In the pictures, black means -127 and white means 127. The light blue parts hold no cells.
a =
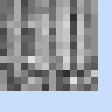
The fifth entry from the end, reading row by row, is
-54
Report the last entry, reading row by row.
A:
0
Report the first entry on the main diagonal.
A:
-14
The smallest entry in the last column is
-38
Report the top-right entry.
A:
29
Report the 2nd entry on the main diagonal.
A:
-14
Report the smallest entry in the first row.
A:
-54
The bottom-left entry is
29
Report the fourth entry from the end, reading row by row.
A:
14
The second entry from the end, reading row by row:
-38
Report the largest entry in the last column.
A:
70

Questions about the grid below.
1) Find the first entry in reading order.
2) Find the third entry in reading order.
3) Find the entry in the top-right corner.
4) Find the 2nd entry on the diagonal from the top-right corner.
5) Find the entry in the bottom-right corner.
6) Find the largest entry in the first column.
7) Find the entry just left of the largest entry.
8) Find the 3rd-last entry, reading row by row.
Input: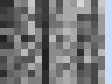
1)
-82
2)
11
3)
71
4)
-30
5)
26
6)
-2
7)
26
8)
-14

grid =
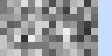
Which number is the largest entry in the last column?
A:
53
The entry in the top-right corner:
37
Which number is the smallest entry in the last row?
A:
-48
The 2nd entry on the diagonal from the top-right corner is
37
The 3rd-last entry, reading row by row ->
37
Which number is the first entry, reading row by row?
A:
-6
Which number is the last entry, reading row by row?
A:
9
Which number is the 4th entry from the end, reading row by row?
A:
69
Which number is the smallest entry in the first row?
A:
-64
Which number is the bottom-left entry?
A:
53
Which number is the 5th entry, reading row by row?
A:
9
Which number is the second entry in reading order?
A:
53
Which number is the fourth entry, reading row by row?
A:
94
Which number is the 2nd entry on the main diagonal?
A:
9
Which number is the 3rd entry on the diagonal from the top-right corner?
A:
-20

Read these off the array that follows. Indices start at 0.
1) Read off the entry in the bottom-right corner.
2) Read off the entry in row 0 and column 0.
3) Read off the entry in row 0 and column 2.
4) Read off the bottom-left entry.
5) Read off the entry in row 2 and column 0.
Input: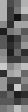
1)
22
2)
49
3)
-24
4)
-8
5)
49

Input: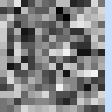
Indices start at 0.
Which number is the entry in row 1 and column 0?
-64
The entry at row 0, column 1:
18
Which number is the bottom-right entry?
-36
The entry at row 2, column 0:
18
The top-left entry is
47
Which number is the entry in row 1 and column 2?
-107
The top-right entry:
-10
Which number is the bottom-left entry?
-10
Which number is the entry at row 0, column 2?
101

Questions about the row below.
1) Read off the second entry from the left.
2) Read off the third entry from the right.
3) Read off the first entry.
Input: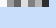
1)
27
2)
0
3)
121
